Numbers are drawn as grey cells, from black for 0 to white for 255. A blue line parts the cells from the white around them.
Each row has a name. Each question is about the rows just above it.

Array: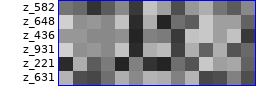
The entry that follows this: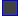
[174]
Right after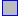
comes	[65]
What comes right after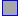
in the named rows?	[98]

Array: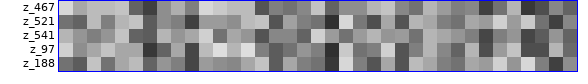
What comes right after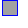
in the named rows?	[127]
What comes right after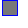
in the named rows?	[78]
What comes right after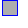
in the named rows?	[127]
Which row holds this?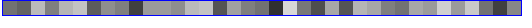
z_521

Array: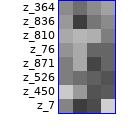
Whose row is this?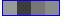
z_836
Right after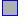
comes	[126]
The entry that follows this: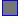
[139]
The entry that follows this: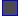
[208]

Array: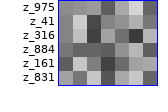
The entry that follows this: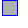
[119]
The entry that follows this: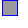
[94]
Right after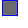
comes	[162]
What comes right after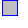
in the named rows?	[66]
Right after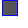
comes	[168]
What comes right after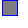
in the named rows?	[66]

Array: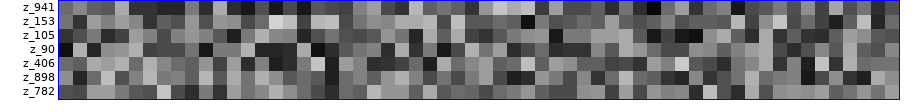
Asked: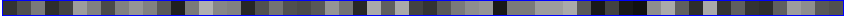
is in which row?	z_105
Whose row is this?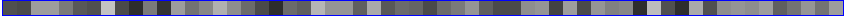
z_782
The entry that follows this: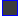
[157]
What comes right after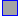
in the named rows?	[80]
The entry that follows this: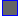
[74]

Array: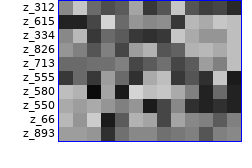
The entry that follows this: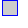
[27]
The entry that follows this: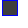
[70]
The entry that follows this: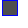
[91]
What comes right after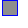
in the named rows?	[56]
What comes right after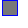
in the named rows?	[128]
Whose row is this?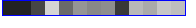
z_615
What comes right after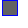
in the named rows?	[178]

